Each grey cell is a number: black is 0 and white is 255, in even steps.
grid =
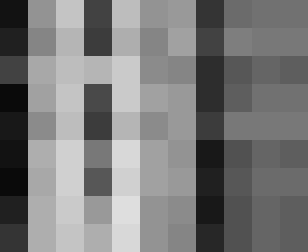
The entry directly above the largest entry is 208
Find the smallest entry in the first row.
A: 18
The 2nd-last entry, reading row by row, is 101
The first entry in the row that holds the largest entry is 32
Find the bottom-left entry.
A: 52
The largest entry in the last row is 216
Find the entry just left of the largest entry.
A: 153
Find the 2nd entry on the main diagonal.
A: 133
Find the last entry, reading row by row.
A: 94
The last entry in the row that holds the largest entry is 94
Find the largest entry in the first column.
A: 66
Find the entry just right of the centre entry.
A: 153
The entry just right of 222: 147
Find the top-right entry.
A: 113
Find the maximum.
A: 222
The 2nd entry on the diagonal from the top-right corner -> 120
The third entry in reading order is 196
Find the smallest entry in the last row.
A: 39
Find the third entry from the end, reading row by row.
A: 81
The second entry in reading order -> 147
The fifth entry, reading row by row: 189
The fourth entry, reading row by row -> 66
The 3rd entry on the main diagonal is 189

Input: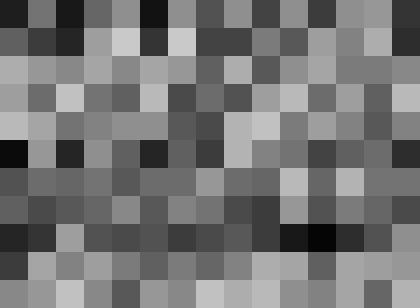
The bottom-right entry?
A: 179
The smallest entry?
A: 5
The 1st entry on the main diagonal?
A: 30
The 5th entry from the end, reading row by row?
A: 143
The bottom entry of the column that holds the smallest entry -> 130
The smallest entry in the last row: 88
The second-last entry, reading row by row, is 102
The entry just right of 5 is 45
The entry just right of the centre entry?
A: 179
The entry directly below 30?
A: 96
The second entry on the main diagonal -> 60
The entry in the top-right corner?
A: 52
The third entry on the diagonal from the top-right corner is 123
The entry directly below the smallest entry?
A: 96
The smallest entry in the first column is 11
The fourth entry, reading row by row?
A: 102
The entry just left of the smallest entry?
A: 24
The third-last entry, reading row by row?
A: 165
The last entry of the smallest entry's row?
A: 143

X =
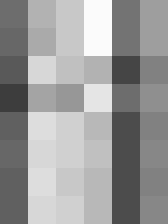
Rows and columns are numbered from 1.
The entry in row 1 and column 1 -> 109
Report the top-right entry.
158
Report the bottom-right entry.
135
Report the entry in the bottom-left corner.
96
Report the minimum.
61
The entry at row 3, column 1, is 89
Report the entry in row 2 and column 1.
103
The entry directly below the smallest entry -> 96
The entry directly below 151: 208
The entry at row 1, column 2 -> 178

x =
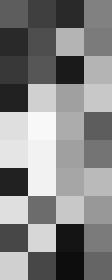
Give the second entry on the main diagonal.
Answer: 78
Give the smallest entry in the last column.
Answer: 93
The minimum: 13
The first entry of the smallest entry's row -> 208
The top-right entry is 129
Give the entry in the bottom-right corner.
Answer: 101
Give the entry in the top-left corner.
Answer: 93
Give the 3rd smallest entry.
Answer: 26
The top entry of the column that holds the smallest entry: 41
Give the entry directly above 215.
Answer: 108
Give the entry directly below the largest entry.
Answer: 242
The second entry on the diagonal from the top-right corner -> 180

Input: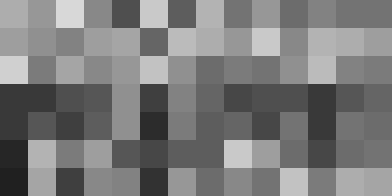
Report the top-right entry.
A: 115
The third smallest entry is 44
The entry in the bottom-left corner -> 32
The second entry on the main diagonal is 144
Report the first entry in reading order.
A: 173
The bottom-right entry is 165
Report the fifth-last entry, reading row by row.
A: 115
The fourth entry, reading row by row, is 136
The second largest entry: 208
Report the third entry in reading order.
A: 216
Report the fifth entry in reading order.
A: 79
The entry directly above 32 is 38
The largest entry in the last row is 194
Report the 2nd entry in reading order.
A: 151
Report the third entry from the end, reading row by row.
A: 123

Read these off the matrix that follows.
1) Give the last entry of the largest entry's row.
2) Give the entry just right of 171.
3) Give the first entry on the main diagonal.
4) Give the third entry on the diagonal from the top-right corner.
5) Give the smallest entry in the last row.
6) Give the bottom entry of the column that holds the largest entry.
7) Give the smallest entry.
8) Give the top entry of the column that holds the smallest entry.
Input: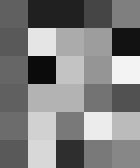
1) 243
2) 157
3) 96
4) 195
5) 46
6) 135
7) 11
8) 32

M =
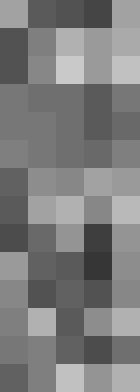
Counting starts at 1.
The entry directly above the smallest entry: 62
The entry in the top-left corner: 162
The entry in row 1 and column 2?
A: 90
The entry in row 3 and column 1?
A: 82
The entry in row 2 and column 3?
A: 177
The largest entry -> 201
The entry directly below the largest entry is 111
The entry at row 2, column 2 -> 127
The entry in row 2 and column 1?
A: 82
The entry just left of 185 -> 135
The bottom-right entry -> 177
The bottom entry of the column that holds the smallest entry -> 148
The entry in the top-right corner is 162
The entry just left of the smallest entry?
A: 90
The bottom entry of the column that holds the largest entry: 193
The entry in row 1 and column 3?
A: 82
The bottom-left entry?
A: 97

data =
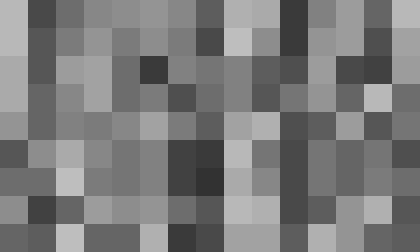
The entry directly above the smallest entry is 58
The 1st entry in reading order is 184
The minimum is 50
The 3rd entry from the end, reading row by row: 148
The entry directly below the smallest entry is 86
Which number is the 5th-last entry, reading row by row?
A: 93
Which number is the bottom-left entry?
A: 101
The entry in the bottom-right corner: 93
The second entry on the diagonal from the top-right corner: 79
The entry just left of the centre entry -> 123
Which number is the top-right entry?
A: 184
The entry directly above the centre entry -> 109
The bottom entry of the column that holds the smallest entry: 73
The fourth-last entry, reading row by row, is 176
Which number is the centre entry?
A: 93
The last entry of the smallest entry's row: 109
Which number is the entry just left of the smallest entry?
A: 65
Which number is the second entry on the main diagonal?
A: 86
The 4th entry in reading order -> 135
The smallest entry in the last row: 58
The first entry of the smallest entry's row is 109
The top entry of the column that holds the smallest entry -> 93
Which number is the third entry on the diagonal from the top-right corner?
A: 73
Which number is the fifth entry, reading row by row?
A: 141
